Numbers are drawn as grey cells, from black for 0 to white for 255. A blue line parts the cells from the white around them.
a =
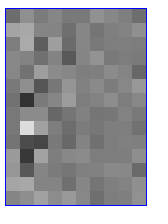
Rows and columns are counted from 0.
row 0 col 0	109
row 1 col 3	132
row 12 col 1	168
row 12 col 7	127
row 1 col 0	164
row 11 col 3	123
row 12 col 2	132
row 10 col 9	142
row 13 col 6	111
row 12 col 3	132
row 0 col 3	134
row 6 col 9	135
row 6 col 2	122
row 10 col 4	136
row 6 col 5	125
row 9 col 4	104
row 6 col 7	141
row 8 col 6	119
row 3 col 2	112
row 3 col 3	131
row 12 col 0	165
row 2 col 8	127
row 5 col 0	121
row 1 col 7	127
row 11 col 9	106
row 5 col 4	149
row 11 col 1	88
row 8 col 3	126
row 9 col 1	76
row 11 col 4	118
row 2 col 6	121
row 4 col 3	139
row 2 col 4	107
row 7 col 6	117
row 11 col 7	137
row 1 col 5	134

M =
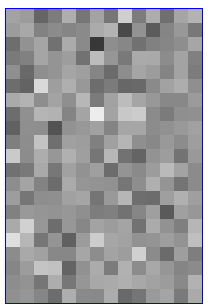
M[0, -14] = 163
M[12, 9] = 142
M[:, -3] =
[111, 133, 134, 140, 132, 162, 136, 123, 145, 153, 157, 186, 148, 159, 90, 146, 158, 107, 150, 156, 164]
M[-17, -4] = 156
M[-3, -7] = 124
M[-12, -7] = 160
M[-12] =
[127, 141, 195, 111, 160, 157, 128, 160, 181, 143, 136, 153, 140, 158]
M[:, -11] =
[124, 139, 113, 148, 148, 158, 163, 178, 83, 111, 151, 119, 108, 143, 147, 109, 148, 136, 193, 173, 109]
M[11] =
[113, 121, 169, 119, 161, 146, 159, 108, 148, 138, 156, 186, 163, 139]
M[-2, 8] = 175
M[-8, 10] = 108
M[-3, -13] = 156
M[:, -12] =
[101, 130, 165, 165, 142, 217, 142, 181, 142, 195, 173, 169, 131, 142, 149, 151, 118, 161, 196, 118, 134]
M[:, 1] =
[156, 168, 146, 129, 105, 99, 179, 144, 143, 141, 140, 121, 164, 118, 153, 209, 182, 169, 156, 147, 150]
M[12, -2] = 116
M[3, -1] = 128
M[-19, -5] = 113
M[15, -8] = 163
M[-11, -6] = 114
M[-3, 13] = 139
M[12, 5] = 149
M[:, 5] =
[118, 138, 138, 114, 159, 152, 183, 164, 152, 157, 159, 146, 149, 165, 143, 135, 155, 166, 145, 150, 138]
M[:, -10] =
[174, 133, 171, 157, 165, 175, 143, 132, 146, 160, 176, 161, 170, 161, 151, 151, 96, 135, 100, 119, 174]
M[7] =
[109, 144, 181, 178, 132, 164, 237, 163, 200, 204, 139, 123, 143, 144]
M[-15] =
[170, 179, 142, 163, 143, 183, 123, 162, 188, 165, 152, 136, 136, 155]
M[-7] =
[129, 153, 149, 147, 151, 143, 125, 128, 114, 134, 159, 90, 160, 151]
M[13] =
[157, 118, 142, 143, 161, 165, 117, 153, 182, 110, 108, 159, 176, 159]
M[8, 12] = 153
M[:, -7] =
[118, 179, 142, 150, 107, 123, 162, 163, 132, 160, 183, 108, 145, 153, 128, 156, 166, 163, 124, 170, 172]
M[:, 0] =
[163, 156, 110, 122, 143, 109, 170, 109, 97, 127, 202, 113, 141, 157, 129, 170, 223, 140, 134, 141, 144]
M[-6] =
[170, 209, 151, 109, 151, 135, 163, 156, 164, 114, 171, 146, 127, 182]

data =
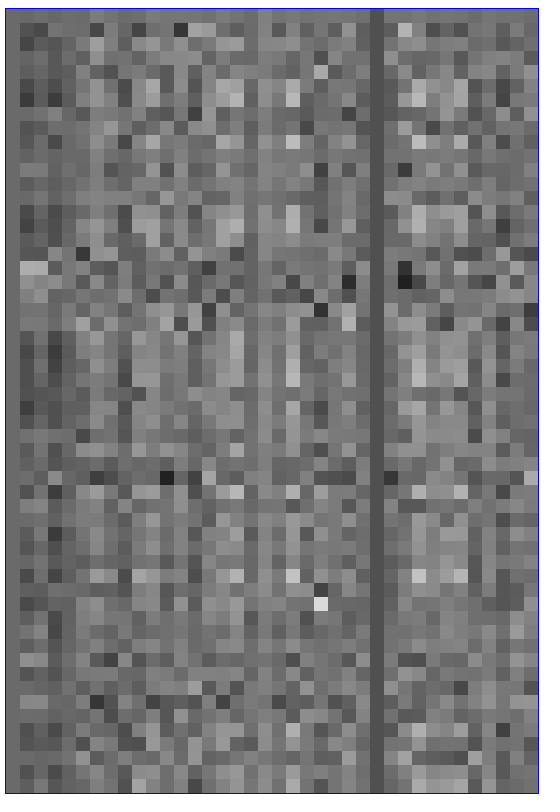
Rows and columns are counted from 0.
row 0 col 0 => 106
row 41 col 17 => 126
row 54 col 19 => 122
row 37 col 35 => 104
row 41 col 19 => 114
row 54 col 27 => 108
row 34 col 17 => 99
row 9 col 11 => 119
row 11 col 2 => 122
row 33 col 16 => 93
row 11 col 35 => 103
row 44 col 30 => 114
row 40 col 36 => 112
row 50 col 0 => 106
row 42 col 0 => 106
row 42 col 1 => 74
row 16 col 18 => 134
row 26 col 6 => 124
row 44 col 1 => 115
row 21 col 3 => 102
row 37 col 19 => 108
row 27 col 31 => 119
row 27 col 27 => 116
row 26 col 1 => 79
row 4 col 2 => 102
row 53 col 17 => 129
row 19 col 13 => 87
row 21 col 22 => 50
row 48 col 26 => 80
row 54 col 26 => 80
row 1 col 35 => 94
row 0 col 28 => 115
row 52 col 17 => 90
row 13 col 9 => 119
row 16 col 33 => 101
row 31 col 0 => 106
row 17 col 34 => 109
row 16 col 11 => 98
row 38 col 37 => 113

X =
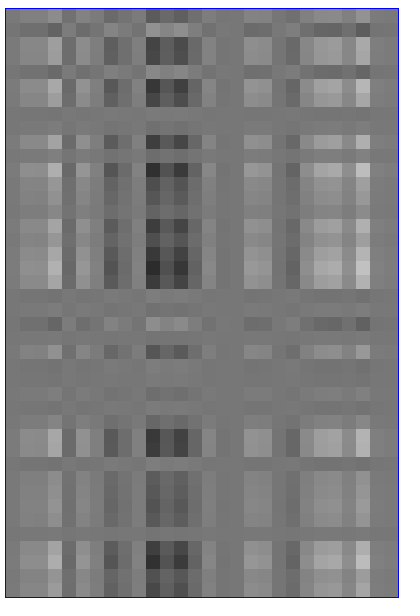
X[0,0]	121
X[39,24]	142
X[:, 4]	[113, 124, 109, 109, 122, 106, 109, 120, 118, 107, 117, 105, 111, 112, 115, 107, 111, 107, 104, 107, 120, 118, 124, 118, 112, 120, 120, 117, 120, 116, 107, 107, 120, 114, 113, 112, 113, 118, 108, 105, 111, 110]
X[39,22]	164
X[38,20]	104
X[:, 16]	[119, 119, 119, 119, 119, 119, 119, 119, 119, 119, 119, 119, 119, 119, 119, 119, 119, 119, 119, 119, 119, 119, 119, 119, 119, 119, 119, 119, 119, 119, 119, 119, 119, 119, 119, 119, 119, 119, 119, 119, 119, 119]
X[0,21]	128
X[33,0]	121
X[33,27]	121
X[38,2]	137
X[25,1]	117
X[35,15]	117
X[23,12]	117
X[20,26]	118
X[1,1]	111
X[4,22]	108
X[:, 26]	[123, 116, 126, 125, 117, 127, 125, 119, 120, 126, 120, 128, 124, 123, 122, 127, 124, 127, 129, 127, 118, 120, 116, 119, 123, 118, 119, 120, 118, 121, 127, 127, 118, 122, 123, 124, 123, 119, 126, 128, 124, 125]
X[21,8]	118
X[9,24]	137
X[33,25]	145
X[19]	[123, 138, 138, 165, 107, 144, 127, 90, 109, 128, 59, 88, 68, 102, 132, 116, 119, 146, 142, 116, 103, 137, 157, 161, 138, 178, 127, 124]
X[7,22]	117
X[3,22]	150
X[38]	[122, 137, 137, 163, 108, 142, 126, 92, 110, 128, 63, 90, 71, 103, 131, 117, 119, 144, 141, 116, 104, 136, 155, 158, 137, 174, 126, 124]
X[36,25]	148
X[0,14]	125
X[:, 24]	[128, 111, 135, 135, 113, 140, 135, 118, 121, 137, 122, 142, 132, 130, 125, 138, 132, 139, 143, 138, 117, 121, 112, 120, 130, 117, 118, 122, 118, 124, 139, 138, 117, 128, 129, 131, 129, 120, 137, 142, 131, 134]
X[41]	[122, 134, 134, 155, 110, 138, 125, 97, 111, 126, 72, 95, 79, 106, 129, 117, 119, 140, 137, 117, 107, 133, 149, 152, 134, 165, 125, 123]
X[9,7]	91
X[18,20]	99
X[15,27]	124
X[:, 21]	[128, 111, 135, 134, 114, 139, 134, 118, 121, 137, 122, 141, 132, 129, 125, 137, 131, 138, 142, 137, 117, 121, 112, 120, 129, 117, 118, 122, 118, 124, 138, 137, 117, 127, 128, 130, 128, 120, 136, 141, 131, 133]
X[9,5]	143
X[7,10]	122
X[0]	[121, 128, 128, 140, 113, 130, 123, 106, 115, 123, 91, 105, 95, 111, 125, 118, 119, 131, 130, 118, 112, 128, 137, 138, 128, 146, 123, 121]
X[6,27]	123
